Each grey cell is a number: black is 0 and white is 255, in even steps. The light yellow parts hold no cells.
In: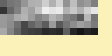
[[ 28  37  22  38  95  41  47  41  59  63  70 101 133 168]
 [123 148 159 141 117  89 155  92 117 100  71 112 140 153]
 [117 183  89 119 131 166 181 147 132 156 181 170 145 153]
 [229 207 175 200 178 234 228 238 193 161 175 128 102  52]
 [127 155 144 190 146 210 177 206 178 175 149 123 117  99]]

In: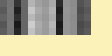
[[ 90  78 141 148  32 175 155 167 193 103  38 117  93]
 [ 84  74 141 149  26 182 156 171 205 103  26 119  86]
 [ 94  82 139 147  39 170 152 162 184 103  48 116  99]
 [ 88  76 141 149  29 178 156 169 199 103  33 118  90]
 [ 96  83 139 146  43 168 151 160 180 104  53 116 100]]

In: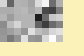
[[192 252 218 145 151 223 147 121 153]
 [225 214 178 190 224 150 175 159 149]
 [132 107  61  99 180 180 213 188 140]
 [209 199 108  30 180 180 178 156 180]
 [125  65  73 183 169 184 180 172 172]
 [176 110 244 219 163 176 179 100 214]]

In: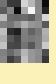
[[ 55 138 151 192  89  63 134]
 [ 77 141 151 181 130 105 128]
 [202 127  87 115  70  73 195]
 [170 126 119 125  65  89 174]
 [176 120  99 126  32  46 191]
 [ 89 144 150 175 142 118 129]
 [215 130  94 107 103 107 187]
 [ 36 136 246 170  12 133  91]
 [ 10 135 182 212  56  57 114]]

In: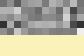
[[239 124 130 125 129 144 136 130 155 198 114 144]
 [ 50  74 179 152 180 174 179 167 130  78 172  50]
 [167 114 210 124 137 139 119 125 149 165 138 154]
 [125  71 186 108 150 167 107 128 132 206 177 178]
 [116 185 135 164 178 122 163 159 146  93 142 115]]

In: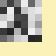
[[ 43  39 217 205 137 102]
 [198 239  56 178  33  57]
 [155 213  71  41 150 235]
 [196 221  67  74 226 202]
 [232 222 193  48 237  52]
 [200 104 236 123  65 137]]

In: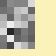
[[132 187 220  70 117]
 [ 95 115  98 234 124]
 [103 121  87  38 218]
 [103 192 208 237 189]
 [180 149 179 103 173]
 [102 202 189 124 114]
 [217 133 132 138 100]]

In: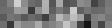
[[130  71 120  22  68 156 195 148 132 120 170 136 135 157  56 111]
 [116 135 126  69 163 189 153 184 115  63  97 107  88 110 118  91]
 [124 107 105 116  96 202 101 121  96 174 142  58 153 156 112 109]
 [119  95  67 132 141  90  83 168  86 177  99 108 140 207 131 103]]
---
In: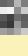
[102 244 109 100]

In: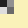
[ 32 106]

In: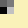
[ 97 193]

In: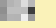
[154 191 179]

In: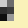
[206  60]

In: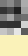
[122  72 100 209]

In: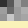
[ 48 106 156]

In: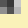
[85 82]
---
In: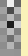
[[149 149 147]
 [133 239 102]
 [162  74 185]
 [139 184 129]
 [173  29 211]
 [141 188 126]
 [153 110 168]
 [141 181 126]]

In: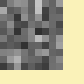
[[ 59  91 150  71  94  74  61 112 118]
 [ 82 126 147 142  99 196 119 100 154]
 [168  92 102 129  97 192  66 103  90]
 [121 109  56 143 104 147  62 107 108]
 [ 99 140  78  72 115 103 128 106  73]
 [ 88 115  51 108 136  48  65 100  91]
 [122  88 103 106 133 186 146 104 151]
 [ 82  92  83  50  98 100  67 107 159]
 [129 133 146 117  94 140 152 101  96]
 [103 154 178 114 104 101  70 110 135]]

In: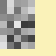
[[224 120  75 182 163]
 [123 217 157 162 185]
 [124 210 117 186 214]
 [141 132 154 167 124]
 [185  89 229  58  63]
 [152 146  95 168 179]
 [207  63 171  99  68]]

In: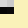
[[  6  10]
 [214 202]]

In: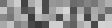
[[169 195 128 148  73  58  75 207 207 115  97 170 192  73 211 208]
 [116 174 205  67 171 197  75 151 147 156 107 114 131 119 151 175]
 [196 128 174  83  99 206  75 165 195 214  79 167 104 169 155 112]
 [137 119 172 184  60 181 166 154  75 189 107 197  69 174  98 192]]

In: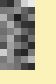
[[135 128 114  64  45]
 [ 65  47 126 209 234]
 [121 126 144  98  73]
 [179 109  30  86 136]
 [124 174  98  52  48]
 [111 129 155 103  76]
 [125 173  84  52 112]
 [ 84 160 128  95  44]
 [206 151  55  38 120]
 [120 151 109 139 185]]

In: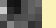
[[ 60 134  94  99  49  61]
 [127  22  18  75  96 106]
 [201  43  25  76  98  86]
 [112  60  77  80  85  75]]

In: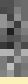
[[131 154 103 124]
 [ 81  80 103 107]
 [ 73  80 127 107]
 [148  68 145 107]
 [148 129  61 141]
 [106  31 103 124]
 [ 98  80  85 107]
 [ 56  43 109  73]
 [181 179 115 176]
 [123  92 157 130]
 [123 191 103 118]]
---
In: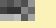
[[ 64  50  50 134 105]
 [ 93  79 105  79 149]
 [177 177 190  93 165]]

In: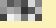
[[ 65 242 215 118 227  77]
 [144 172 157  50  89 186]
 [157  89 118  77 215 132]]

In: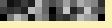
[[  1 118 186 146  17 146 118  17  60  47  89 186 160 146   1]
 [ 60  47  60  32 186 160 102   1  76 198  32  76 198  89  76]
 [ 89  17  32  60  32 186 102  76 102 160 102 172 146 132  47]]

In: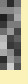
[[ 31  82 167]
 [ 43 153 111]
 [ 56 123 123]
 [ 82 205  82]
 [111 153  69]
 [123  43 111]
 [137 137 153]
 [167 137  56]
 [180  69  96]
 [193  56  69]]

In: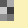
[[ 91 172]
 [144 118]
 [202  62]]

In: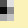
[[  7 140]
 [ 80 224]
 [168 195]]
